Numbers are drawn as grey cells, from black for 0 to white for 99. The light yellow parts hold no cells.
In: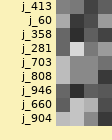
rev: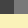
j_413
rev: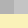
j_660
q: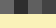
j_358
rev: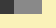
j_808
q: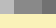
j_703
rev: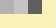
j_660
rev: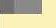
j_703

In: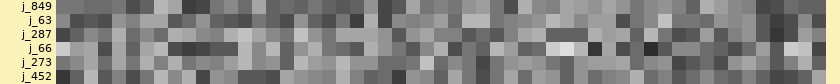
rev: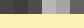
j_66
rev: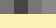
j_273

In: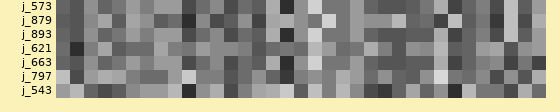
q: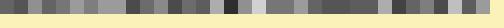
j_893
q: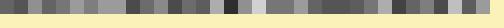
j_573
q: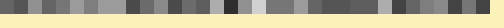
j_663
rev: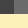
j_879
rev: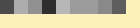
j_543
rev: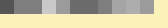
j_797

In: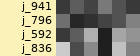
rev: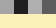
j_592
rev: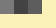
j_941
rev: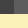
j_941
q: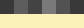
j_941

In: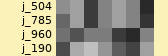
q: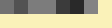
j_960
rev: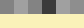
j_504
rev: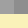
j_504

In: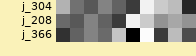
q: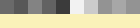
j_208
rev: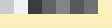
j_304
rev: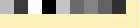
j_366
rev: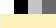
j_366

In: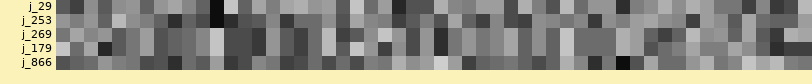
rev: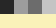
j_29
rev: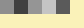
j_179
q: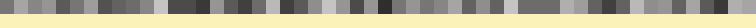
j_269
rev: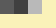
j_269
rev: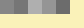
j_866

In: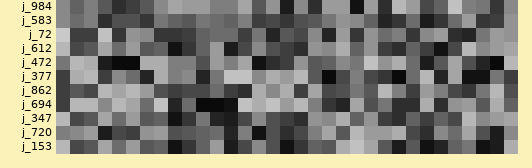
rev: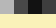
j_612
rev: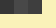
j_583
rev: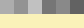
j_472

